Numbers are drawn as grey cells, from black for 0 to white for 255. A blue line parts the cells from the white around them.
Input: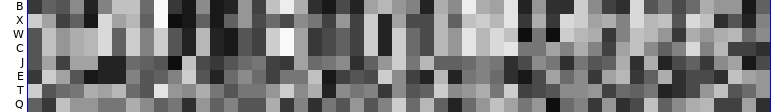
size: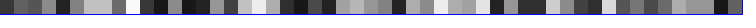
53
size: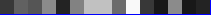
15
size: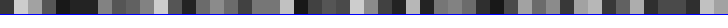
52
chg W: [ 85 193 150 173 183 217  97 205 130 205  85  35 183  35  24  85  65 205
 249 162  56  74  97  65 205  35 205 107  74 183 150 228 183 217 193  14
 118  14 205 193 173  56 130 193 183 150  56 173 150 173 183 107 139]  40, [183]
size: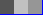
3
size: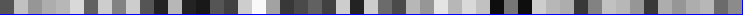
53
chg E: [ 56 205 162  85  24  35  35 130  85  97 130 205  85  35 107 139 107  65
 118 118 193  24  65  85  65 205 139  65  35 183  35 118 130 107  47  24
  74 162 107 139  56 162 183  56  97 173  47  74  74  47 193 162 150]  25, [74]

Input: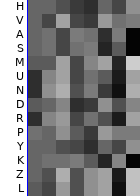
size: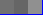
3
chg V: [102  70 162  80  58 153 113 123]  4, [70]
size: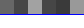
6
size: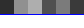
6
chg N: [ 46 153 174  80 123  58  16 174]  2, [144]
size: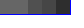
5

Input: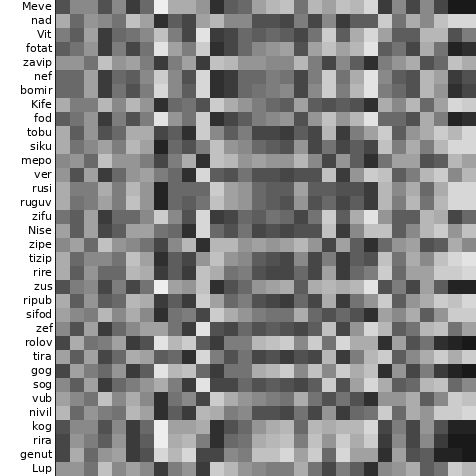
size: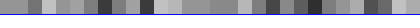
30
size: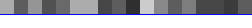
18

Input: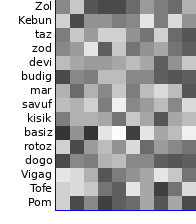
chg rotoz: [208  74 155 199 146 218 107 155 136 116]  4, [188]
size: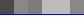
6
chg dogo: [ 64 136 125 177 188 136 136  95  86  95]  1, [74]

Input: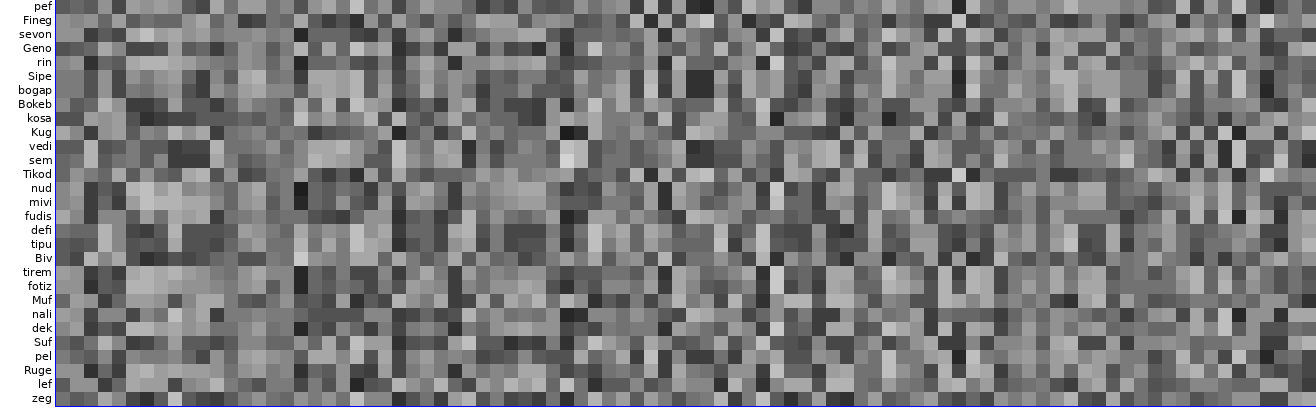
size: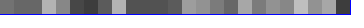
25
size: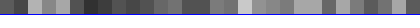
30
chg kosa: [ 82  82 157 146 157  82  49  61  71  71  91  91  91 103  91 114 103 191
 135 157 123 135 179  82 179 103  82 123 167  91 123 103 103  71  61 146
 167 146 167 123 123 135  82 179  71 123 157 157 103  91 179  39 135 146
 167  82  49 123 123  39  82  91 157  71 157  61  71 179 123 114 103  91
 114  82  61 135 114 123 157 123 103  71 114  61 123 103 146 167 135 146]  30, [103]

